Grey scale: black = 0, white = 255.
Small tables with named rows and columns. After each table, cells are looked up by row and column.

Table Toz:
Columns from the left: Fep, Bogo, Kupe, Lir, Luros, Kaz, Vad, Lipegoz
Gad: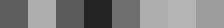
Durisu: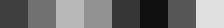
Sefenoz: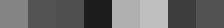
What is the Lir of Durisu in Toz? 146
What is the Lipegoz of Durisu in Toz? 224
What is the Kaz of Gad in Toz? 174
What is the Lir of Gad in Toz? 36
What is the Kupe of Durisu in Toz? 184
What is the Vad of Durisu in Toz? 86
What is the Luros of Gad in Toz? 110
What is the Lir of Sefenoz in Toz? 28
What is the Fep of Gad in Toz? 94
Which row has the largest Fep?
Sefenoz

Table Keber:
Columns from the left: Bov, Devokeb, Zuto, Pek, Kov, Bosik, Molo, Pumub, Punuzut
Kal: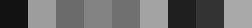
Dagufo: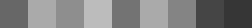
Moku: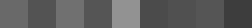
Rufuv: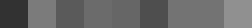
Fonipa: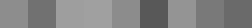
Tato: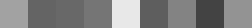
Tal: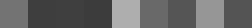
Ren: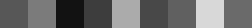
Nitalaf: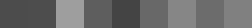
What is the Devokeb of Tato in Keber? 100
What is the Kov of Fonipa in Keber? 140
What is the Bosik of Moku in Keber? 75
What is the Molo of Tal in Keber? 85
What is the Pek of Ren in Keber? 61
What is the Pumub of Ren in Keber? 216
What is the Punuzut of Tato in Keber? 147
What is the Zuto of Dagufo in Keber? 142
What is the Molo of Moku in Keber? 80
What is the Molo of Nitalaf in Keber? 134
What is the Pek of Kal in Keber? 130
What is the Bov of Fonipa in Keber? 141
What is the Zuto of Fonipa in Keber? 158
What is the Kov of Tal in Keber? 174
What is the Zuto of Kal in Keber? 107
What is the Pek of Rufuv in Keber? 107
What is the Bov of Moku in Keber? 105
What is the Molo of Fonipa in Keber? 148
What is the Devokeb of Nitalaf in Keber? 77
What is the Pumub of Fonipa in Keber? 121

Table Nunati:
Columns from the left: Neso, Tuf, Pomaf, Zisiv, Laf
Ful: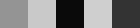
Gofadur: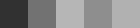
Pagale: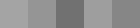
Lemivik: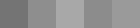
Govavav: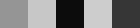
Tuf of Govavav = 199
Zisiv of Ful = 207
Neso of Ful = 148
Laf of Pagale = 134
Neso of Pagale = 164
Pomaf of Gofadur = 182
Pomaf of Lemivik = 168
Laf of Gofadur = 177
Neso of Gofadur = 49
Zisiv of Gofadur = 142
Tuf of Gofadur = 114
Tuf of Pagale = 149
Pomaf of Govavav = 12
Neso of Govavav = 149
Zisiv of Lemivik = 140
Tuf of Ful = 201
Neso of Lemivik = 116

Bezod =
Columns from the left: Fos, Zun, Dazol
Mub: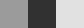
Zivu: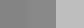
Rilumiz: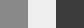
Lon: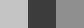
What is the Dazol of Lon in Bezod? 142
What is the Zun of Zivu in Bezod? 136
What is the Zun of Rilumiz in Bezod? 238
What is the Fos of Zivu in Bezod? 133
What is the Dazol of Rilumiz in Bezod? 61
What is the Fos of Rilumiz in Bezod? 137

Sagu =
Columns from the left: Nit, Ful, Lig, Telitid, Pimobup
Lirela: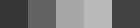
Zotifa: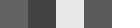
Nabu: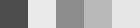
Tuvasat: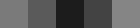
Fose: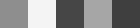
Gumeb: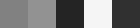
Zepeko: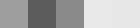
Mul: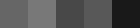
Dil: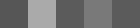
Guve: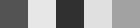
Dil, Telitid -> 121
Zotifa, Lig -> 233
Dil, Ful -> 170
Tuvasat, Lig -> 28
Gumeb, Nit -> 129
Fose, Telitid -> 166
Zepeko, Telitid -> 233
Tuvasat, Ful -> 90
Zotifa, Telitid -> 89
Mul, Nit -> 102
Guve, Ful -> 231
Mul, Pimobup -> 25

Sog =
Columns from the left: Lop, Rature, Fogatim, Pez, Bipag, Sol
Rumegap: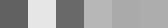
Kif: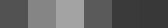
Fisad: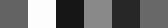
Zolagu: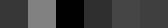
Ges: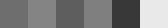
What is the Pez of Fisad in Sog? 137
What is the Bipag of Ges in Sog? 56
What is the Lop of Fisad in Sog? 99
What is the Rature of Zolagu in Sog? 129
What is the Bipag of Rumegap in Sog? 170
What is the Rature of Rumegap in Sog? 230
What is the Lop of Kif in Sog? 82
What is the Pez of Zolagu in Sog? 47
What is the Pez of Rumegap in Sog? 183

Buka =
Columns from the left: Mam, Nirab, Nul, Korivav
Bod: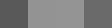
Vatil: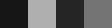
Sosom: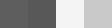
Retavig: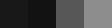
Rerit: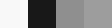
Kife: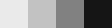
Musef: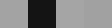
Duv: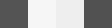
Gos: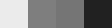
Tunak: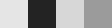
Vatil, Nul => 37
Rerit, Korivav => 157
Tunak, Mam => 229
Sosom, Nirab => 88
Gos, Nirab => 126
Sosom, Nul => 244
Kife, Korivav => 21
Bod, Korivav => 106
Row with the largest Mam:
Rerit

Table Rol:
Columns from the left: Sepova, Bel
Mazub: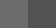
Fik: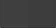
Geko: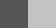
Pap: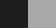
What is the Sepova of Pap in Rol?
30
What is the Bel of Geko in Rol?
195
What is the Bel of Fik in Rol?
60
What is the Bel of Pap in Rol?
169
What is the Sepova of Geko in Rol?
85
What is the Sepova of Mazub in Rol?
108
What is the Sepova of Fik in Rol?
64
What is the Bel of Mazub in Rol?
82

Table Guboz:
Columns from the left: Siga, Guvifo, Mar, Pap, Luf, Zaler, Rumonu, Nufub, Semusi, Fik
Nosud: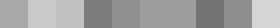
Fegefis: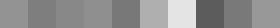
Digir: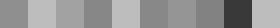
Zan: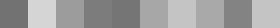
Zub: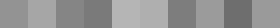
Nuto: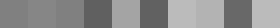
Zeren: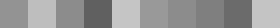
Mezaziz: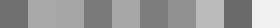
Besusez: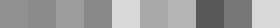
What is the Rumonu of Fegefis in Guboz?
228
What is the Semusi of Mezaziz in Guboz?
105
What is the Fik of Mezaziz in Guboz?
240
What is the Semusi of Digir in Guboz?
57
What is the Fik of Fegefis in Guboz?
152
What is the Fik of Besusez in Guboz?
216
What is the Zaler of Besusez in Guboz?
168
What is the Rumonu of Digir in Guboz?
149
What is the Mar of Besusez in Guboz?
156
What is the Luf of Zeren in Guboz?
197
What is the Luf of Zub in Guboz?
181
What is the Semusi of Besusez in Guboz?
119
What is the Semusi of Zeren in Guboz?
107
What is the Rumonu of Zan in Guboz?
196
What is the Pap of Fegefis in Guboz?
143
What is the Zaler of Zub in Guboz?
175
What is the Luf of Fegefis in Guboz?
120
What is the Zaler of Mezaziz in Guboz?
125
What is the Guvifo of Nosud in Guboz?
202

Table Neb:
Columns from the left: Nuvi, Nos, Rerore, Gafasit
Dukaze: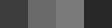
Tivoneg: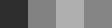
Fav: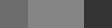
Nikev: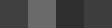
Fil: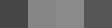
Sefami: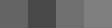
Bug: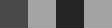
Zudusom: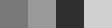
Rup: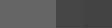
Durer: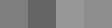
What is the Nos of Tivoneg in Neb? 130
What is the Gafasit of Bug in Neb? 163
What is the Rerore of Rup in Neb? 69
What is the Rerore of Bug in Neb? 36
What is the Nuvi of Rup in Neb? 101
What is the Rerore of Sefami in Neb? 111
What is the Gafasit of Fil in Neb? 86
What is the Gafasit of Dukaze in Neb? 39
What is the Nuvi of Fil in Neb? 70
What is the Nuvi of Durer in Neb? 126

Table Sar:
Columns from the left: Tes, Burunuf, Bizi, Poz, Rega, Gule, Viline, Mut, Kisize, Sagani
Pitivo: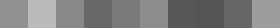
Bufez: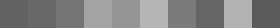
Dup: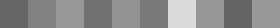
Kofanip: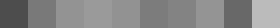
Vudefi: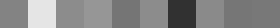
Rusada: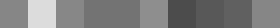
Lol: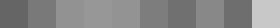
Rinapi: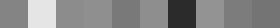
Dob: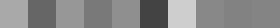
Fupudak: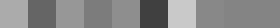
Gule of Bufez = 181
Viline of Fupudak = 201
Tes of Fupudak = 171
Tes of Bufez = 98
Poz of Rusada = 115
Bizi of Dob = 151
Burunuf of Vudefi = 229
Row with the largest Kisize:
Bufez

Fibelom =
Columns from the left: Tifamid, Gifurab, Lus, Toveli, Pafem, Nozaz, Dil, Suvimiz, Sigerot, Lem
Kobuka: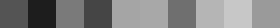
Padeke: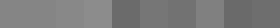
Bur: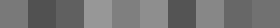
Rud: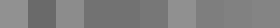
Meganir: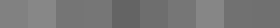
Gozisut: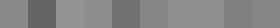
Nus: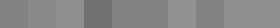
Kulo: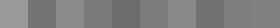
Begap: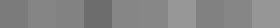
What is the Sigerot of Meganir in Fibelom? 113
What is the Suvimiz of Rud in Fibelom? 126
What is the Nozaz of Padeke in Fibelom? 118
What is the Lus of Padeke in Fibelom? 136
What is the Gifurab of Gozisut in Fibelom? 100
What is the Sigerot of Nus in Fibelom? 142
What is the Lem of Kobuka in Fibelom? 154
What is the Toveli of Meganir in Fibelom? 118
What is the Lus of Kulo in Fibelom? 138
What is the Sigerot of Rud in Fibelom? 129
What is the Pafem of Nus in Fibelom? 131

